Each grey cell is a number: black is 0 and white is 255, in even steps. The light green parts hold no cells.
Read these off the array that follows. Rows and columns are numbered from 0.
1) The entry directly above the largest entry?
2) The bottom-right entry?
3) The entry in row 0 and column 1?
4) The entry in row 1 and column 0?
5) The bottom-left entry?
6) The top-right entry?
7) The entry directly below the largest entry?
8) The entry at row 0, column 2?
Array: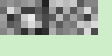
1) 61
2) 74
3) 148
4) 105
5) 133
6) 133
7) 217
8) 133

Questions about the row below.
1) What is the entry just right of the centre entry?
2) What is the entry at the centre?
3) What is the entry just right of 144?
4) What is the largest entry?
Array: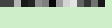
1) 156
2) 8
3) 128
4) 227

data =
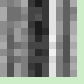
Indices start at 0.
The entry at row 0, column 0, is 140
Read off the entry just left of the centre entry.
82
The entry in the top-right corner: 170
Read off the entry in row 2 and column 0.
170
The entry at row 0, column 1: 125
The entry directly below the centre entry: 69
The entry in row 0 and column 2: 140
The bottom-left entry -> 156
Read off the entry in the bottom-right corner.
156
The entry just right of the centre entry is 69
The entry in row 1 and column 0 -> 170
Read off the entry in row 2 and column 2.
112
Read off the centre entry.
41
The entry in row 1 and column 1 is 112

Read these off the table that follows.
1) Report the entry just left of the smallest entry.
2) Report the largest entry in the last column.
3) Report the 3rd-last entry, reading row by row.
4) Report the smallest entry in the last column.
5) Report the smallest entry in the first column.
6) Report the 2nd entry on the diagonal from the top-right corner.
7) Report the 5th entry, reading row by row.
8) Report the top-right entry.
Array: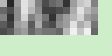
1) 183
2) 157
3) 197
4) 103
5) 76
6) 183
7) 197
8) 129

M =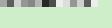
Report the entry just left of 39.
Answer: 182
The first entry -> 166
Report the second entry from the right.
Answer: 93
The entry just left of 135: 150

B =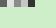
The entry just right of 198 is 51
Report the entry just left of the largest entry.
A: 96
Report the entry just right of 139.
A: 198

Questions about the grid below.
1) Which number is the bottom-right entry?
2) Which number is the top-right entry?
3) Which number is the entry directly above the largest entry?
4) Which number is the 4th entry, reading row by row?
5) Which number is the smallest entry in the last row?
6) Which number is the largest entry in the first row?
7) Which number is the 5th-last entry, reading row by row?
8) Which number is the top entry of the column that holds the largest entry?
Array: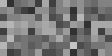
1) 130
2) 130
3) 76
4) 117
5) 49
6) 182
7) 117
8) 130

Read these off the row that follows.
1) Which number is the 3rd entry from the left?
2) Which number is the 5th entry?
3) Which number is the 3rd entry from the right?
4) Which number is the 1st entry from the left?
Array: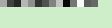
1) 38
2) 143
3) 250
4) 169
